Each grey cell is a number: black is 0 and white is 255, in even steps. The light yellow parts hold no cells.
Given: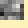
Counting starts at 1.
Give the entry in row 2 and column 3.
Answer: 126
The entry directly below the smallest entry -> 142
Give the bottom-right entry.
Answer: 82
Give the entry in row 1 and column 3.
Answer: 110
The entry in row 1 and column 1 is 155
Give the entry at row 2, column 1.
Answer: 110
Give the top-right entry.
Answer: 167
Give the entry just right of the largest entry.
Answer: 67

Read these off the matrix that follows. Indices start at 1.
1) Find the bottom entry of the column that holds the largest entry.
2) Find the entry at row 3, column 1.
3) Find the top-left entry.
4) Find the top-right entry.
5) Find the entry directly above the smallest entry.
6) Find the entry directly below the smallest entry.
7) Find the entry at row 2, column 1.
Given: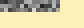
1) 215
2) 111
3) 67
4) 111
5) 140
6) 124
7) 156

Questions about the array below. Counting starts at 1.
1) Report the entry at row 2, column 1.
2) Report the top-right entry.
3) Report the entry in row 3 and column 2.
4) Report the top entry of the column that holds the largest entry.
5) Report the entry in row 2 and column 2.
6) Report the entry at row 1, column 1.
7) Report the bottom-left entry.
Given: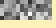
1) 156
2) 127
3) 156
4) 52
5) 184
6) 67
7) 52

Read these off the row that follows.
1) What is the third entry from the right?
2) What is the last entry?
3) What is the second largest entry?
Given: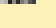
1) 151
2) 64
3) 178

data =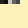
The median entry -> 70
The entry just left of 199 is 16

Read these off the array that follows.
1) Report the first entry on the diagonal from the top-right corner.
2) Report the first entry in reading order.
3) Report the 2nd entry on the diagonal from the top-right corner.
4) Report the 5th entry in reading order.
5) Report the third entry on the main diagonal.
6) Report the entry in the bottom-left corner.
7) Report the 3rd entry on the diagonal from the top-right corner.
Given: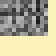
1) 112
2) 127
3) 139
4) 151
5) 112
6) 98
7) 29

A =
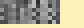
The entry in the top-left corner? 120
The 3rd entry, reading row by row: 133
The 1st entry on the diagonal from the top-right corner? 90
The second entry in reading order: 133
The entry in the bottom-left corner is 75
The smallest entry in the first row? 47
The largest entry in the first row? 189
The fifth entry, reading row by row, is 90
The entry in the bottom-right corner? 75
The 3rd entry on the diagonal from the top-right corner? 177
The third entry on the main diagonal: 105
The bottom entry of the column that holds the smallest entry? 62
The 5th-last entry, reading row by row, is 133
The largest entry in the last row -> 177

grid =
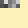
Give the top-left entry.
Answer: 93
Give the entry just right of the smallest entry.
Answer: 131
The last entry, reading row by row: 93
